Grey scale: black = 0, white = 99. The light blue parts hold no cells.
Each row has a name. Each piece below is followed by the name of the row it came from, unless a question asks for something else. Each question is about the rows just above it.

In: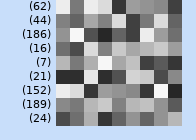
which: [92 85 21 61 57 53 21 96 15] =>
(152)
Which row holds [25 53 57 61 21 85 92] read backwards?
(62)

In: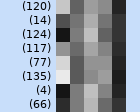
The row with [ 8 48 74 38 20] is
(124)
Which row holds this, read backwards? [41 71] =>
(66)

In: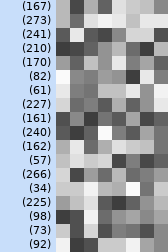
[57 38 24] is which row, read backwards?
(225)
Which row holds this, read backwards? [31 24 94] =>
(92)
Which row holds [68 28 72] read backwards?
(167)
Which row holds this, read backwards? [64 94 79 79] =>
(92)
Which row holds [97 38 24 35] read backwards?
(240)
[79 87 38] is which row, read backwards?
(167)
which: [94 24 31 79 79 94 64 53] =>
(92)

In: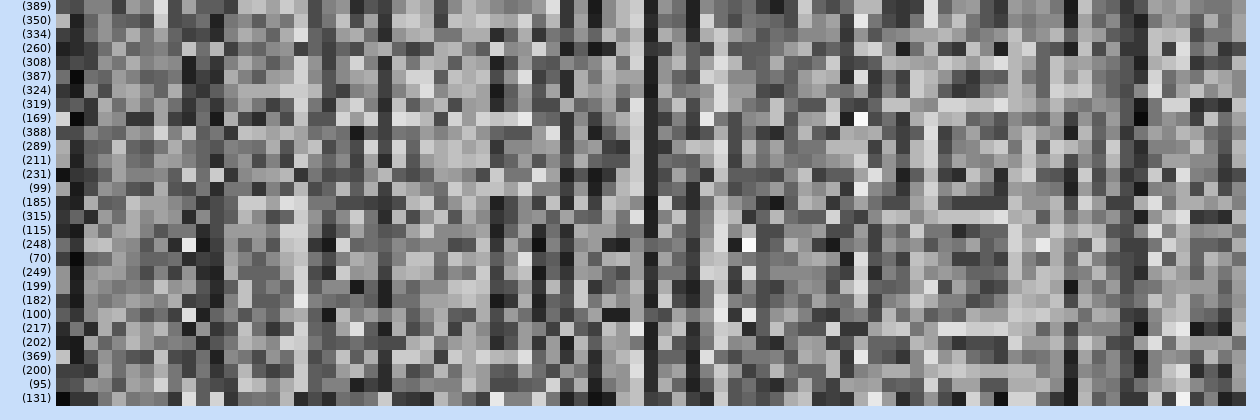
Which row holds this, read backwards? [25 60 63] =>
(202)
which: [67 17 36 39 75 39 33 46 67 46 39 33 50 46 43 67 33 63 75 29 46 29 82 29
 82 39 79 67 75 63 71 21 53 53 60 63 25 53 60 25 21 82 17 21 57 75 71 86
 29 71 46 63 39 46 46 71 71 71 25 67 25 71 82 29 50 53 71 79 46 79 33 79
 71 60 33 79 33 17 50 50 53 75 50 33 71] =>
(289)

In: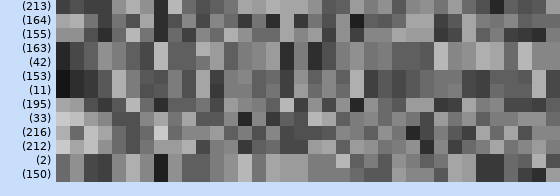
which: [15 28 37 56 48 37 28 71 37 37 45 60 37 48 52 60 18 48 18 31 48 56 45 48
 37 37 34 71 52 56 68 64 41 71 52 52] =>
(42)
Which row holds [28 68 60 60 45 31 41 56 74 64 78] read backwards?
(212)
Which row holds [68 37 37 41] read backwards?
(11)

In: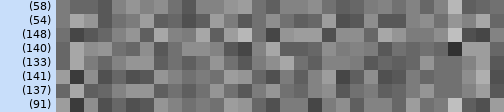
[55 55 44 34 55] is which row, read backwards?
(140)
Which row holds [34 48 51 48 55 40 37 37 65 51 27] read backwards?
(140)
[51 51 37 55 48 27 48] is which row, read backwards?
(91)
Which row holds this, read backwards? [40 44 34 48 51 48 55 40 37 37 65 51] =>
(140)

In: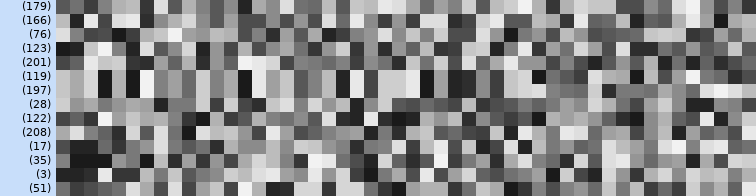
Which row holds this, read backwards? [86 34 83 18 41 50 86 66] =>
(35)
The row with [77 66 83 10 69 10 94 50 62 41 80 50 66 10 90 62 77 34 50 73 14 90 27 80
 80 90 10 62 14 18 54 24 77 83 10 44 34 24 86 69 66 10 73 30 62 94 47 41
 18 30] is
(119)
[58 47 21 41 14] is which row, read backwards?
(17)

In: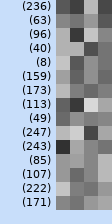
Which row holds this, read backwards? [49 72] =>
(173)
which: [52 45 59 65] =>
(171)
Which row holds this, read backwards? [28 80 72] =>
(247)

